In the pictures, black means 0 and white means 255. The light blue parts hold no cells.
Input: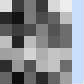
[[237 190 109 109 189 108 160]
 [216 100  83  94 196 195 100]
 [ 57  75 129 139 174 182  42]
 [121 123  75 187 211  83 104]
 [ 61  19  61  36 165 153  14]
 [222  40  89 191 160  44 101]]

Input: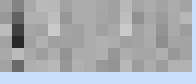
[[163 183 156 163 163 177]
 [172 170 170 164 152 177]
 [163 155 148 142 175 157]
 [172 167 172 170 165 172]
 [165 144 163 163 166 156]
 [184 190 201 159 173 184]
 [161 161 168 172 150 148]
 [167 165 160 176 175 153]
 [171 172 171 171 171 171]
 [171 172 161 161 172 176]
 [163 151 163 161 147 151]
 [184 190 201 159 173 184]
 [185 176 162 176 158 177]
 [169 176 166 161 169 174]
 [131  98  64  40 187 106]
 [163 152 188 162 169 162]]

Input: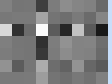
[[105 133  25 110 106  90 128]
 [129 107  90 132 129 103 113]
 [133 122 194 131 131 147 120]
 [141 110  38 146 140  98 110]
 [124 116  91 125 123 109 116]
 [ 62 164 251  48  56 172 157]
 [118 122 108 117 117 118 122]
 [117 122  49 118 119  92 121]
 [129 120 216 127 124 146 121]]

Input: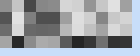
[[160 212 197  52]
 [225 200 217  49]
 [199 134 163 112]
 [149 207 192  54]
 [209 222 220  37]
 [214 159 184  90]
 [139  79 104 166]
 [135  79 102 171]
 [ 72 127 105 139]
 [196 225 217  40]
 [144  84 108 165]]

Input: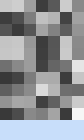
[[137 161 148 138 136 229 197 107 203 246]
 [204  67  93 199 202 117  60 110 152  58]
 [ 89 180 130  86  87 101 171 182  97 164]
 [ 61 192 163  60  62  65 172 218  65 127]
 [159 126  86 151 156 156 124 139 164 137]
 [206  79  59 199 201 137  67 119 167  76]
 [200  61  84 196 198 112  56  95 147  57]]

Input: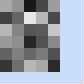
[[156  74 198 138  81  42]
 [ 71 183  90  82 124 169]
 [ 24 230  85  38 104 183]
 [146 101 132 143 128 110]
 [169  66 184 154  99  54]]

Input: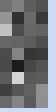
[[ 81  57  99  78  57  83  91 145 144]
 [ 94 106 102  94  54  71  89  97  91]
 [128  49  77 100 132  27 212  86 133]
 [113 149 194 102  75  73  91  63 105]]
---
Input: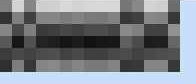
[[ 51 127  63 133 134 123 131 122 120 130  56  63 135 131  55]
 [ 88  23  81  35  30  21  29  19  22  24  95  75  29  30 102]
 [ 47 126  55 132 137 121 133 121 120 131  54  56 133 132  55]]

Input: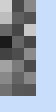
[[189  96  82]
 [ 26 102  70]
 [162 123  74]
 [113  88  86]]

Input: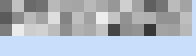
[[ 90 139 185 162 222 131 190 161 237 196 146 179 176 146 146 190]]

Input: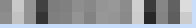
[[141 194 147  52 127 130 148 131 151 149 138 205  39 132  94 203]]

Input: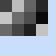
[[198 109  78  10]]

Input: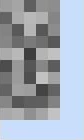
[[100 170 184 177 133]
 [134 107 122 111  88]
 [ 77 153  86 135  92]
 [ 99 161 157  68  99]
 [169 175 144 165 194]]
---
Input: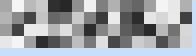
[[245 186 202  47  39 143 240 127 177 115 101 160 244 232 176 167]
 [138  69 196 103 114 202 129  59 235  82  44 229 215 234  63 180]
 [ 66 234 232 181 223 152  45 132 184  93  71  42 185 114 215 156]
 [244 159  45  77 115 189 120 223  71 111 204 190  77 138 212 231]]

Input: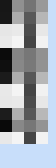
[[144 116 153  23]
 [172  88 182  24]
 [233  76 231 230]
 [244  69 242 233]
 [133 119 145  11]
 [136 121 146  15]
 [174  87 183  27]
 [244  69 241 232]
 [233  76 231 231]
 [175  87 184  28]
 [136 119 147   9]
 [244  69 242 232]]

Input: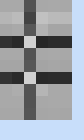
[[169  83 168 169 168 169]
 [187  67 193 186 185 181]
 [169  87 178 165 165 166]
 [ 41 208  38  43  44  49]
 [169  83 168 169 168 169]
 [165  87 164 166 165 165]
 [ 42 208  41  43  44  51]
 [173  83 181 169 169 169]
 [169  83 168 169 169 169]
 [167  85 166 167 166 167]]

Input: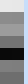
[[231 232]
 [139 140]
 [156 156]
 [115 115]
 [ 10   9]
 [126 127]
 [110 110]]

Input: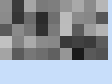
[[ 59 166 122 126 149 169 139 182 142]
 [ 53 107  43 111 187 139 135  86 139]
 [138 117  49 122 188  92 156 179  90]
 [132 170 139 136  57  65  59  92 193]
 [ 91 119 110  96 150  26  89  82 164]]

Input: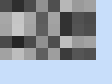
[[ 46  76 145  79 183 154 161  75]
 [197 166  92 163  50  81  74 167]
 [199 163  95 160  50  84  77 164]
 [ 37  75 144  78 191 155 162  74]
 [189 161  95 158  59  85  79 162]]
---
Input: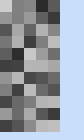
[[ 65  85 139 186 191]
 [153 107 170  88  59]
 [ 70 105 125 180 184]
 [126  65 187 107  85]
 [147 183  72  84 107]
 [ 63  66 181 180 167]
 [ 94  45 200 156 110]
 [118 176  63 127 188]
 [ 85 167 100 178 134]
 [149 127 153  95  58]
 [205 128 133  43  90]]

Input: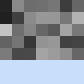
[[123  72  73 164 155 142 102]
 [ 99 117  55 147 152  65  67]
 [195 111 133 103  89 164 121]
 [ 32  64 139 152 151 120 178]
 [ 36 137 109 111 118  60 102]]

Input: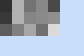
[[ 93 128 167 112 218]
 [ 56 177 133 138 143]
 [ 48 177 115 136  73]]

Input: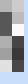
[[225  71]
 [159  56]
 [176  69]
 [ 87 250]
 [ 87 187]
 [181 203]]

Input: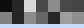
[[129  36 140 102  40 158 143]
 [ 14  38 216  73 141  72  69]]

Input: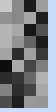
[[ 77  30 153 150]
 [131  46  69 168]
 [ 44  54 104 177]
 [ 13 170  70 125]
 [164  44 159  56]
 [180 148 100  27]
 [181 168  23  81]
 [145 136 166  31]
 [199 137  27 156]]

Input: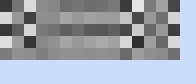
[[124 145 142 126 140 144 144 142 144 142 107 156 143 139 112]
 [222 156  54 136 145 165 152 161 170 162 215  47 157 104 215]
 [ 56  94 213 122 113  95 107  89  87  97  72 202 105 152  62]
 [214 152  66 143 143 165 152 161 155 156 195  73 152 112 211]
 [ 57 115 217 138 135 110 117 109 112 120  59 228 123 163  70]]
